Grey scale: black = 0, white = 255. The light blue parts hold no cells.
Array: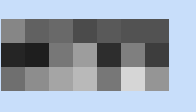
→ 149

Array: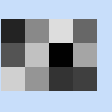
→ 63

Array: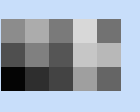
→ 101

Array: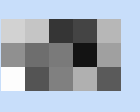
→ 90

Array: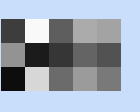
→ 121

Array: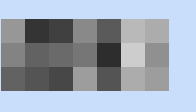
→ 157

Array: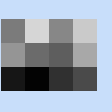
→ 74
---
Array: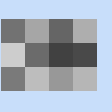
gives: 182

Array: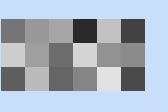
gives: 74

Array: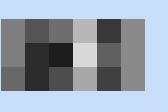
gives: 138

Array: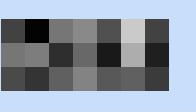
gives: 59

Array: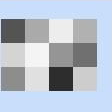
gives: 205

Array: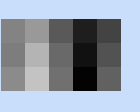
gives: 97

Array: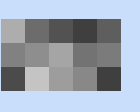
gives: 63

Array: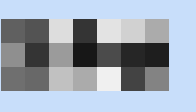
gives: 131

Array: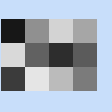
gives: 123

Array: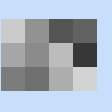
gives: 211
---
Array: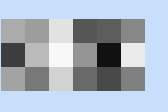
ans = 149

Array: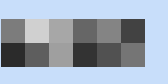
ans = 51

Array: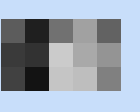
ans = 203

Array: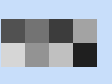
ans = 147

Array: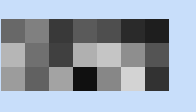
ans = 197

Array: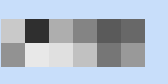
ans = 193
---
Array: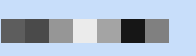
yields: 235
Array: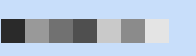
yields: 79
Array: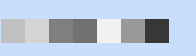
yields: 113
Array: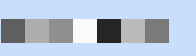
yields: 250
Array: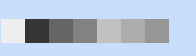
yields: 130
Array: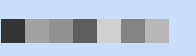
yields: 94
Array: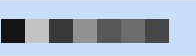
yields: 146
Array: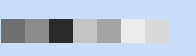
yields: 196
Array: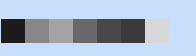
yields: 105
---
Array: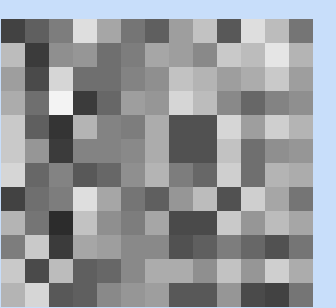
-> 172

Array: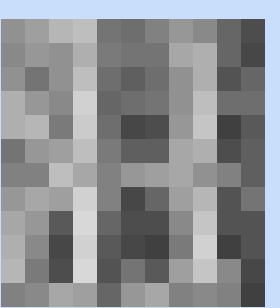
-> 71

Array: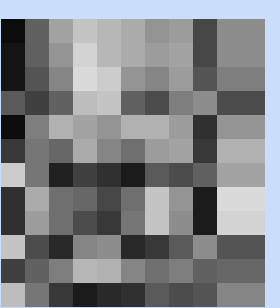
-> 103

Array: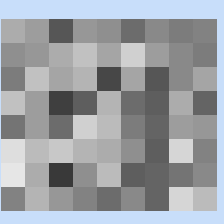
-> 137

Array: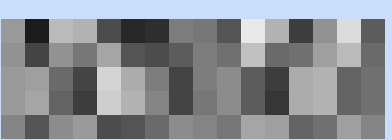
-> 112
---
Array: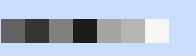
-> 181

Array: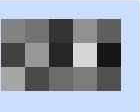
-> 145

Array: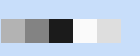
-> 250

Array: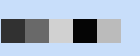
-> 5

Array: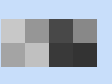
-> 72

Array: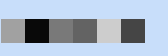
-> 205

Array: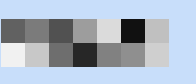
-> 17

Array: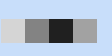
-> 32

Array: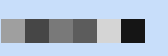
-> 213

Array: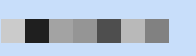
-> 185
